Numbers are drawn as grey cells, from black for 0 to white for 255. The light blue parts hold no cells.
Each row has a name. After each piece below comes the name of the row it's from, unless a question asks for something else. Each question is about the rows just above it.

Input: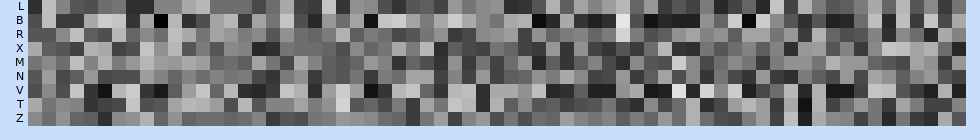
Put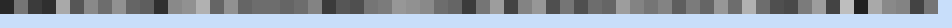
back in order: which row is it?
Z
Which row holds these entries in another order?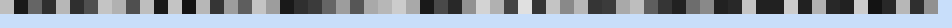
V
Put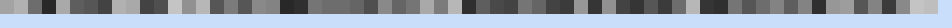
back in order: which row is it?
X

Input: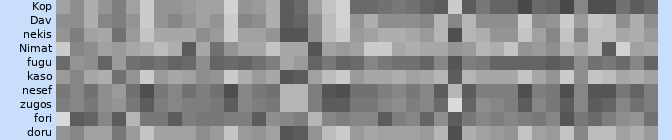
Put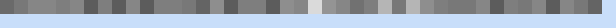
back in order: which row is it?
zugos
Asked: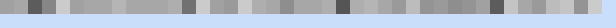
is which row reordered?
kaso

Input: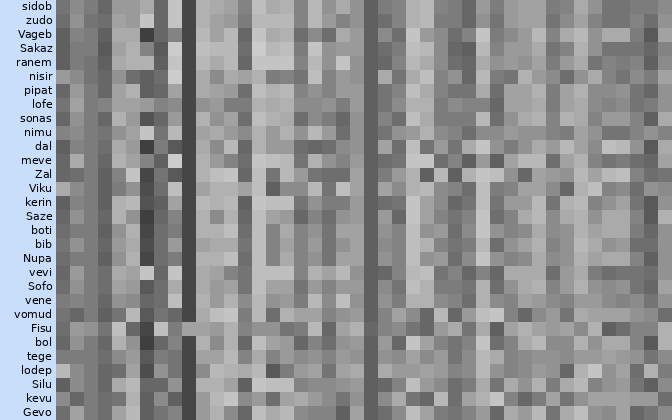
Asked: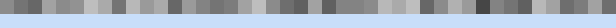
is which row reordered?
Gevo
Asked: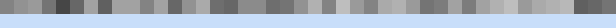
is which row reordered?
pipat

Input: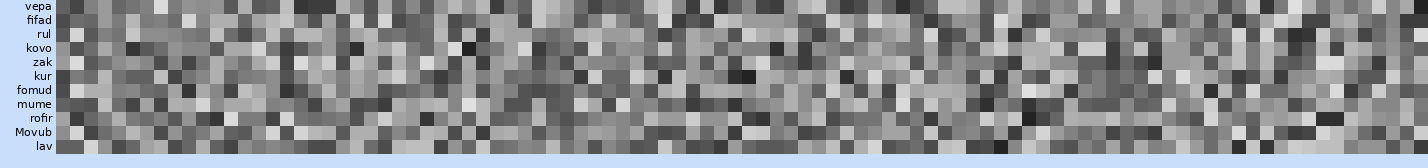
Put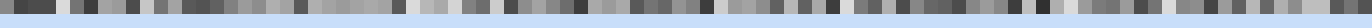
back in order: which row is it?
zak
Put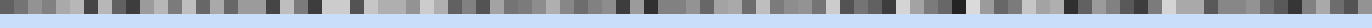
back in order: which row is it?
kovo
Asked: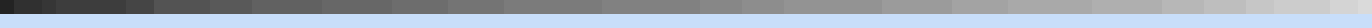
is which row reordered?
kur
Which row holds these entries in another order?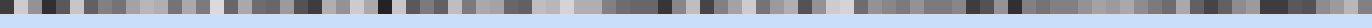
kur
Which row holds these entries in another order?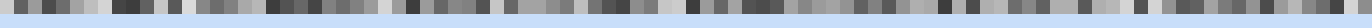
Movub
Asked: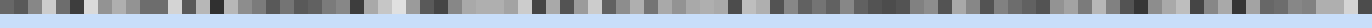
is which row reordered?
fomud

